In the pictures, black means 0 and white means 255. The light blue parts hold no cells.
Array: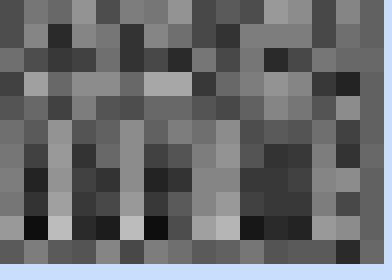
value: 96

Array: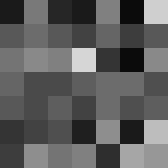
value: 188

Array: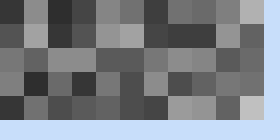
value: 113

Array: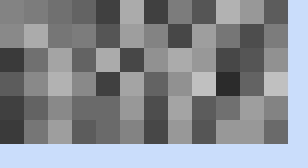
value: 131

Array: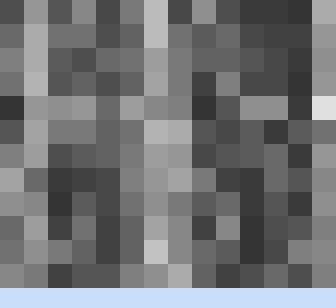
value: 135

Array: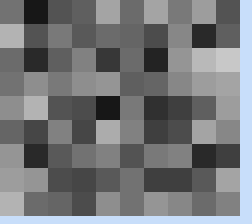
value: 164

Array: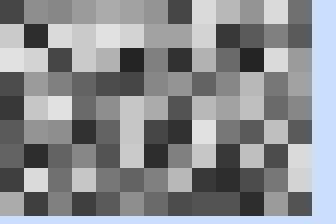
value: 210
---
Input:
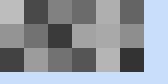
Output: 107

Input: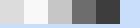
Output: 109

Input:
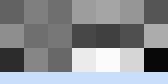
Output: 157

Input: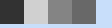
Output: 104

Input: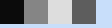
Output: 93

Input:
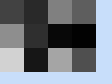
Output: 94
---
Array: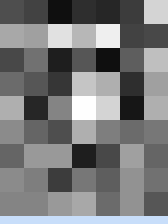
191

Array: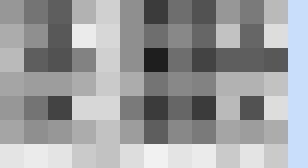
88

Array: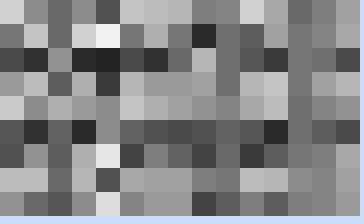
73

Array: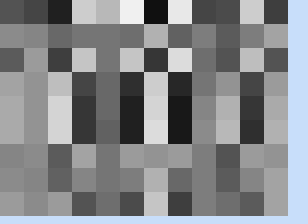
83

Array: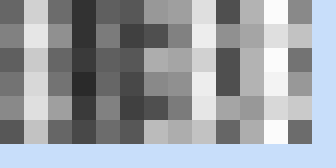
115

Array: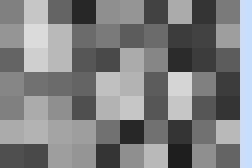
92
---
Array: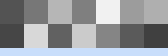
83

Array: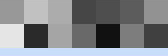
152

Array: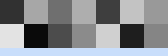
49

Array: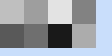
191

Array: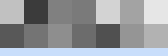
193

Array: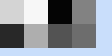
212

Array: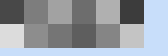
72

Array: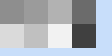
142
